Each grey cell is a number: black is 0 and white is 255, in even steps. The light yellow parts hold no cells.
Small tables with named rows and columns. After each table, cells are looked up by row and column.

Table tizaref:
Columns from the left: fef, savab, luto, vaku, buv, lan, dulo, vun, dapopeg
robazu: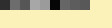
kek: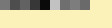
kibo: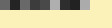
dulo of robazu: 102
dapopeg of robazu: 88
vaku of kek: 55
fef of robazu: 46
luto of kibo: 105
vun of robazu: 93

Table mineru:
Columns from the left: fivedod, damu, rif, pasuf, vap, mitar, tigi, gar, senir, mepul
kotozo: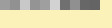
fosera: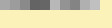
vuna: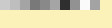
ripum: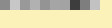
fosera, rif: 138
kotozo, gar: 144
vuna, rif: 164
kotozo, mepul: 100
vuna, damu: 190
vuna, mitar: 165
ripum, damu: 199
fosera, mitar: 184
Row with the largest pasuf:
ripum

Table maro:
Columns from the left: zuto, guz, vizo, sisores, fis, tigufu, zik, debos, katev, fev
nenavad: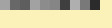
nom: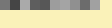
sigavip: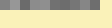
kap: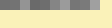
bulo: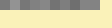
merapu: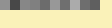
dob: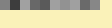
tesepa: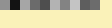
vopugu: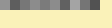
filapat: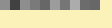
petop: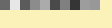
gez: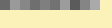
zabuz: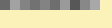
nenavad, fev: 43
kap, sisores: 106
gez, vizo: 135
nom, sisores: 94
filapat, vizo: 142
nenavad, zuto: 163
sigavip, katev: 134
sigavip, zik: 109
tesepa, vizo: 166
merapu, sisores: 128
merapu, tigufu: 152
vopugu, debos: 164
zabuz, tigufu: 110
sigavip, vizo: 107
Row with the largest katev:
petop

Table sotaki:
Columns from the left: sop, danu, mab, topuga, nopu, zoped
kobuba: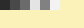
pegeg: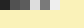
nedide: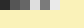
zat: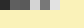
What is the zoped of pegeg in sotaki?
238
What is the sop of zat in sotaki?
42
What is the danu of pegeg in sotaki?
81
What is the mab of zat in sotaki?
90
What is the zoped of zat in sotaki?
226
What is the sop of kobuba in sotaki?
43
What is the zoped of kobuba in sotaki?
243
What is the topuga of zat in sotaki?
212
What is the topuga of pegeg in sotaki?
221
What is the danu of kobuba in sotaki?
73
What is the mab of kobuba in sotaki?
107
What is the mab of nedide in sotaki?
102
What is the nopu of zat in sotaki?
120
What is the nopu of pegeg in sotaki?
122
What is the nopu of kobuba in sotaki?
129
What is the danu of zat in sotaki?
95
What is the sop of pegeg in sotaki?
35
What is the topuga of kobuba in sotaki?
228
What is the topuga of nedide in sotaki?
222

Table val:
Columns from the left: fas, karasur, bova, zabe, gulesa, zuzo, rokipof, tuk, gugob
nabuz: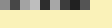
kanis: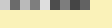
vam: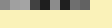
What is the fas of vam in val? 136
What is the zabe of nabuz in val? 190
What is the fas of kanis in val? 203
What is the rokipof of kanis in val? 125
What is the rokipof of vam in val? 31
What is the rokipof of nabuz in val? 60
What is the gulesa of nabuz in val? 45
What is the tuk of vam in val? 111
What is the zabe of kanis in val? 126
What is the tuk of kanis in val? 69
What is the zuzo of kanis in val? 77
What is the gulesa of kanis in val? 222
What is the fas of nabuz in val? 139
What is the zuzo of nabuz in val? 167
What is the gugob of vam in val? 98
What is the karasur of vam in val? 160
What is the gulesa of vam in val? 30
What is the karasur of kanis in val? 107
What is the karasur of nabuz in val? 71

